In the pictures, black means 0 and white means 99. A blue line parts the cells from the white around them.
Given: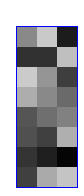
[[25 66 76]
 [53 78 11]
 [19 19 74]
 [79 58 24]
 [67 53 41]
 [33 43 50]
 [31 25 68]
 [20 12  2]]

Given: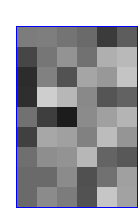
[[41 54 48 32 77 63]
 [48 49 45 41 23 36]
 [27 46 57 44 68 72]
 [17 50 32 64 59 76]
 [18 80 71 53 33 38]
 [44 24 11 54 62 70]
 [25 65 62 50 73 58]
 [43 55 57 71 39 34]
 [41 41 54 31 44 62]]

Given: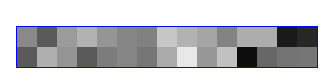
[[35 68 58 35 48 52 46 66 90 59 75  5 40 45 46]
 [53 35 60 69 58 52 50 77 69 64 51 67 67 10 15]]

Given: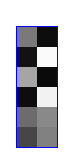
[[27 50]
 [47  5]
 [ 7 97]
 [64  4]
 [ 5 94]
 [42 53]]

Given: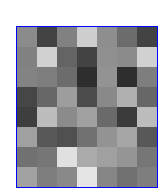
[[63 49 53 89 52 44 49]
 [54 26 50 80 55 42 26]
 [50 81 39 26 56 54 81]
 [51 49 42 18 57 18 49]
 [27 40 61 29 53 68 40]
 [24 73 54 62 41 23 73]
 [62 34 31 44 57 64 34]
 [44 46 87 66 62 58 46]]

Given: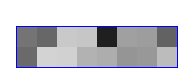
[[41 82 81 69 67 58 59 73]
 [45 40 78 77 12 62 61 38]]

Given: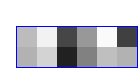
[[69 82 13 50 74 69]
 [73 94 27 59 97 25]]

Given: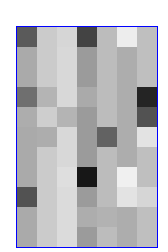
[[66 79 85 60 73 67 74]
 [35 79 83 26 73 92 74]
 [66 79 84 60 73 67 74]
 [66 79 84 60 73 67 74]
 [43 70 84 66 73 67 14]
 [67 80 70 60 73 67 32]
 [66 67 84 60 38 67 88]
 [66 79 84 60 73 67 74]
 [66 79 86  9 73 93 74]
 [32 79 85 60 73 88 83]
 [66 79 85 67 69 67 74]]

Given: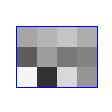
[[95 19 84 58]
 [64 70 76 67]
 [36 61 47 51]]
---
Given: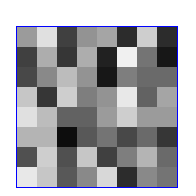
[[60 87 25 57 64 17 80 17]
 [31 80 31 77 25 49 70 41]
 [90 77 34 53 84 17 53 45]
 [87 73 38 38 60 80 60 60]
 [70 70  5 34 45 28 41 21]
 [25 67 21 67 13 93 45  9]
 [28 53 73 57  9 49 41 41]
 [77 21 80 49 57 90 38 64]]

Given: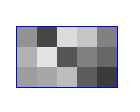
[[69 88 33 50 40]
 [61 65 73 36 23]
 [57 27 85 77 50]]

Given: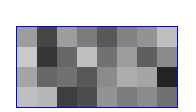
[[74 71 24 30 57 48 54 44]
 [64 40 44 34 54 67 64 14]
 [61 27 61 48 34 51 57 74]
 [78 21 40 74 44 61 37 54]]

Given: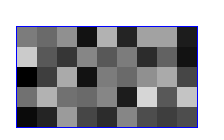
[[44 69 44 41 52 11 83 34 76]
 [48 41 56  7 69 14 63 63 11]
 [79 34 21 52 34 48 17 38  7]
 [ 0 24 66  7 48 41 56 66 27]
 [ 4 14 60 27 17 52 30 24 30]]

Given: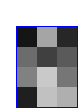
[[50 78 46]
 [12 75 68]
 [ 8 64 15]
 [42 25 35]]

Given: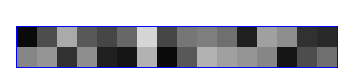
[[52 58 19 55 12  8 69  4 34 69 62 58 52  8 30 43]
 [ 4 30 66 34 27 40 83 27 46 49 43 12 62 55 19 16]]

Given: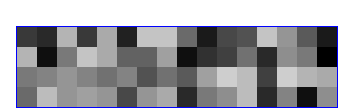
[[41 73 58 62 58 28 58 66 16 47 55 73 16 51  6 55]
 [47 51 58 51 44 51 32 44 35 62 80 73 25 80 70 66]
 [22 16 70 22 66 13 76 76 41 10 28 32 76 58 35 10]
 [70  6 47 76 66 38 38 62  6 19 25 44 16 55 47  0]]

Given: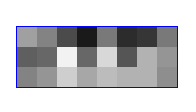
[[51 58 80 65 73 69 69 55]
 [62 51 29 10 47 17 21 47]
 [37 40 94 40 84 33 69 58]]

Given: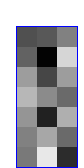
[[47 90 17]
 [50 65 41]
 [71 54 41]
 [31 34 50]
 [61 27 61]
 [58 13 68]
 [38  1 83]]
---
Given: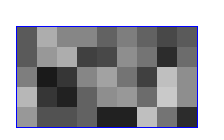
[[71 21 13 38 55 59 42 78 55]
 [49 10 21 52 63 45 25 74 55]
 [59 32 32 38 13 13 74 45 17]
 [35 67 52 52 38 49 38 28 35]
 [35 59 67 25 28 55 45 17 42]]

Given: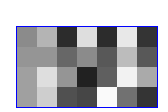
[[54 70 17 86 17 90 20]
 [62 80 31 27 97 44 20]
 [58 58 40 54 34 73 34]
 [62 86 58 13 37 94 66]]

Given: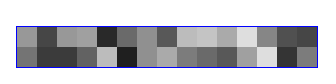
[[45 23 23 38 73 12 56 66 48 41 34 62 86 20 48]
 [59 27 59 62 16 41 56 34 73 76 66 86 52 31 27]]

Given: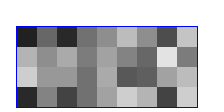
[[13 40 16 44 55 73 55 30 76]
 [16 51 26 44 63 80 70 26 80]
 [80 59 59 44 66 34 37 63 73]
 [70 55 66 48 63 51 40 88 48]]

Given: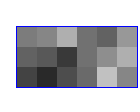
[[38 34 22 44 55 68]
 [26 16 30 41 75 52]
 [48 52 68 44 38 59]]

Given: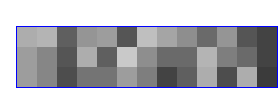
[[61 52 30 45 45 61 49 26 37 67 30 67 23]
 [61 52 33 67 37 78 55 41 41 70 49 41 26]
 [67 70 37 58 61 33 74 64 55 41 58 33 26]]
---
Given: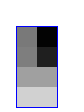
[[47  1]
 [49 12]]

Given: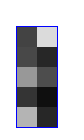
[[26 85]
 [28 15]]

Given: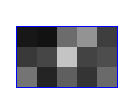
[[ 9  7]
 [22 27]]

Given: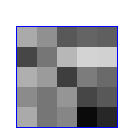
[[66 56]
 [27 46]]

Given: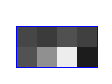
[[27 23]
 [32 56]]

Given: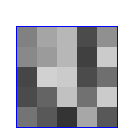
[[50 64]
 [53 60]]
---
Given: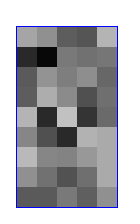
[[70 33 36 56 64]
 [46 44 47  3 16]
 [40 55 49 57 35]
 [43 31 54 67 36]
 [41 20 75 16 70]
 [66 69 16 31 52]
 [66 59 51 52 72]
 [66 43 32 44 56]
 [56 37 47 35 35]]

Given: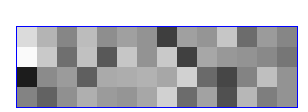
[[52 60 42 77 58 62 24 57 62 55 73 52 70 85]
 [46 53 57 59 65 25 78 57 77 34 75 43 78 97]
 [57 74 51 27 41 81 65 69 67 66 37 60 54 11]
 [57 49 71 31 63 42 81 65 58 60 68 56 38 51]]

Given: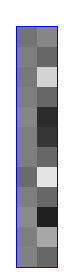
[[52 45]
 [40 49]
 [82 47]
 [40 49]
 [17 52]
 [21 49]
 [40 49]
 [89 42]
 [40 49]
 [12 54]
 [65 49]
 [40 50]]

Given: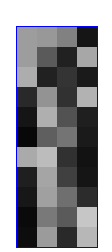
[[ 8 50 59 61]
 [65 13 35 61]
 [10 20 13 67]
 [69 19 57 16]
 [12 32 68  8]
 [10 45 37  3]
 [ 7 19 73 66]
 [ 8 25 64 12]
 [17 43 62  9]
 [77 35 47  4]
 [71 16 60  5]]

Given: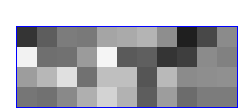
[[54 28 12 55 70 66 64 47 48 36 20]
 [50 54 24 20 37 35 95 60 44 43 94]
 [56 55 54 72 33 74 74 44 87 71 61]
 [48 48 42 61 36 69 82 68 53 44 46]]

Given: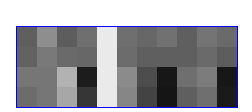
[[41 45 37 44 40 43 91 43 36 55 37]
 [36 41 37 37 37 42 91 40 41 47 38]
 [ 9 48 43  9 30 54 91 11 69 46 46]
 [10 43 37  8 26 52 91 21 65 46 42]]

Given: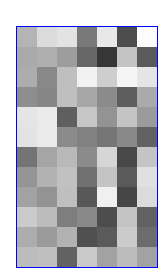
[[98 30 90 47 88 85 70]
 [35 76 21 40 61 68 66]
 [89 95 80 94 74 53 67]
 [66 36 54 65 74 52 55]
 [60 76 57 77 37 91 89]
 [38 53 46 50 54 91 88]
 [76 28 83 54 72 64 45]
 [87 35 76 44 75 69 58]
 [85 27 93 34 74 57 63]
 [38 76 30 53 49 73 79]
 [42 79 35 31 69 60 67]
 [63 73 63 78 38 74 73]]
